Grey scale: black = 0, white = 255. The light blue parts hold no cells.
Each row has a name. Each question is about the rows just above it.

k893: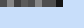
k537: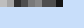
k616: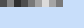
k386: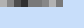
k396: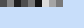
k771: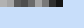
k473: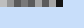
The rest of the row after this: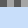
| 20 |
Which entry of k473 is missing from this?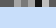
| 149 |
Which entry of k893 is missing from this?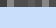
| 20 |
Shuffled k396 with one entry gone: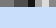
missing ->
| 33 |
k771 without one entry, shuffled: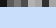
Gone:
| 107 |
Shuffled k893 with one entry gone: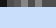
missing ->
| 64 |

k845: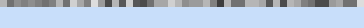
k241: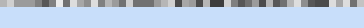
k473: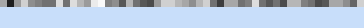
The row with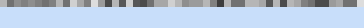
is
k845
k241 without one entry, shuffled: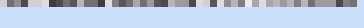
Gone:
| 195 |
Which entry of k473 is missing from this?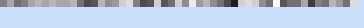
| 101 |

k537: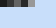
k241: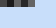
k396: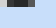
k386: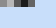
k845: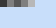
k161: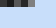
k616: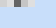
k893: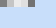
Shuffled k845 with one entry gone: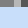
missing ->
| 55 |
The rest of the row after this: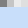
| 114 |
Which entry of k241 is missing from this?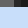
| 71 |
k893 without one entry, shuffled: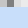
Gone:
| 114 |

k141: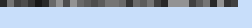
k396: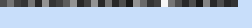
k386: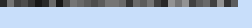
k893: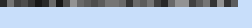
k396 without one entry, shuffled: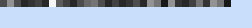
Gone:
| 132 |
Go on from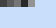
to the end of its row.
| 52 | 65 |
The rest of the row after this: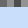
| 105 |  92 |  77 |  92 | 117 | 117 | 105 |  52 | 105 |  92 | 117 |  65 |  40 | 147 | 147 | 147 |  65 |  92 | 117 |  40 | 147 |  52 |  65 |
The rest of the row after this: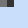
| 147 |  52 |  92 |

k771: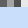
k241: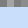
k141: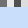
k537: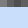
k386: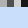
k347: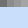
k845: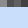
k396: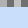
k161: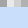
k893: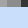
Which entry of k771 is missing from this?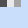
| 96 |
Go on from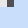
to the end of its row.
| 221 |
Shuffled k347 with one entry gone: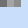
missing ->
| 152 |

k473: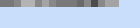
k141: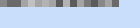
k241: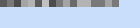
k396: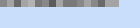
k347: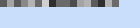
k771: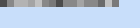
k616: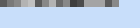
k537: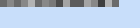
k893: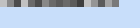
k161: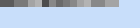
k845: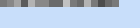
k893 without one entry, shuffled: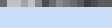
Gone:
| 149 |
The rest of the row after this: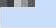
| 164 | 121 |
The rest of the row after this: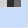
| 106 |  76 | 164 | 179 |  91 |  47 | 179 | 106 |

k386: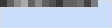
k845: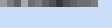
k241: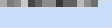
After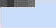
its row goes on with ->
|  69 | 124 |
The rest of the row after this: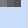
|  56 |  82 |  98 | 110 | 110 | 124 |
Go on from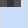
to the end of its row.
|  98 | 110 | 110 | 124 |
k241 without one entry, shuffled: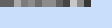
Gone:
| 186 |
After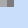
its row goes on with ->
| 140 | 200 |  69 |  98 | 140 | 140 |  56 |  98 |  98 | 186 | 140 | 110 |
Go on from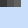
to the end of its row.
| 110 | 110 | 124 |
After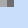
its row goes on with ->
| 124 |  98 |  82 |  56 |  82 |  98 | 110 | 110 | 124 |

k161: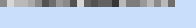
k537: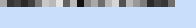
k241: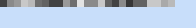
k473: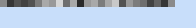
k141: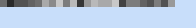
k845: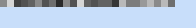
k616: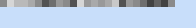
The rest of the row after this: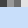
| 138 | 138 | 200 |  98 |  66 | 138 |  54 |  98 |  98 | 200 | 200 | 169 | 185 |
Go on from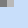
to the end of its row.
|  54 | 153 | 185 | 169 | 169 | 200 |  66 | 124 | 124 |  98 |  82 | 124 |  82 | 153 |
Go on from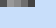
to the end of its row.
|  98 |  66 | 138 |
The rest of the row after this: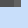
| 110 | 169 | 138 | 200 | 124 | 185 |  54 | 153 | 185 | 169 | 169 | 200 |  66 | 124 | 124 |  98 |  82 | 124 |  82 | 153 |

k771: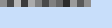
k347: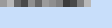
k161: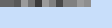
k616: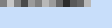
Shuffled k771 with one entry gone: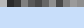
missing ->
| 171 |
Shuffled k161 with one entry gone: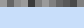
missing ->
| 115 |

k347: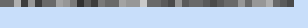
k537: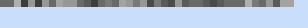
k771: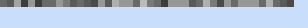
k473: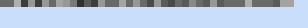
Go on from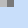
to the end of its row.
| 105 |  61 | 151 | 151 | 151 |  90 | 105 | 175 | 121 |  74 | 151 | 105 | 151 | 151 | 151 | 105 | 175 | 105 |  90 |  74 |
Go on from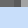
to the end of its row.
| 163 |
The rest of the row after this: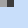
| 151 |  61 | 105 | 105 | 151 | 121 |  90 | 105 |  90 |  74 | 151 |  90 | 175 | 151 | 151 | 105 | 187 | 121 | 105 |  61 | 151 | 151 | 151 |  90 | 105 | 175 | 121 |  74 | 151 | 105 | 151 | 151 | 151 | 105 | 175 | 105 |  90 |  74 |
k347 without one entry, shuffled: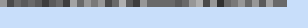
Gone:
| 201 |
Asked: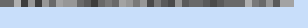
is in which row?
k537
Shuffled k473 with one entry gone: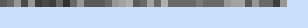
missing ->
| 137 |
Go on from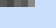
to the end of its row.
| 105 |  90 | 151 |  90 | 105 | 105 | 105 | 175 | 105 | 105 | 105 |  90 | 163 | 163 |

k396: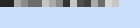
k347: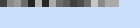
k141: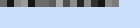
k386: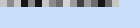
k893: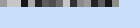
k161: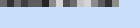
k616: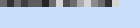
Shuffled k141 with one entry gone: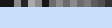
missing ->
| 155 |
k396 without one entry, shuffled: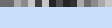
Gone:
| 213 |
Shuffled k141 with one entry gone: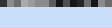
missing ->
| 124 |
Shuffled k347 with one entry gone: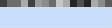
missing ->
| 182 |

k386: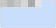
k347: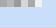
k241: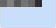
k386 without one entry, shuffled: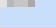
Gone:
| 214 |
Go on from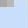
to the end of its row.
| 154 | 214 | 169 | 240 |
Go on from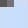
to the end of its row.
| 102 |  47 |
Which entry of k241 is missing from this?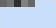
| 87 |
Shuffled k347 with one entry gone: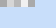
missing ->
| 154 |
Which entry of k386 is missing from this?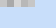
| 226 |

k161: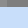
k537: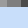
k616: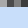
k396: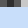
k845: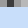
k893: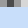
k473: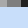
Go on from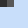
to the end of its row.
| 200 |
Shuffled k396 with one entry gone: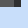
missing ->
| 200 |
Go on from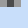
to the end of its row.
| 215 |

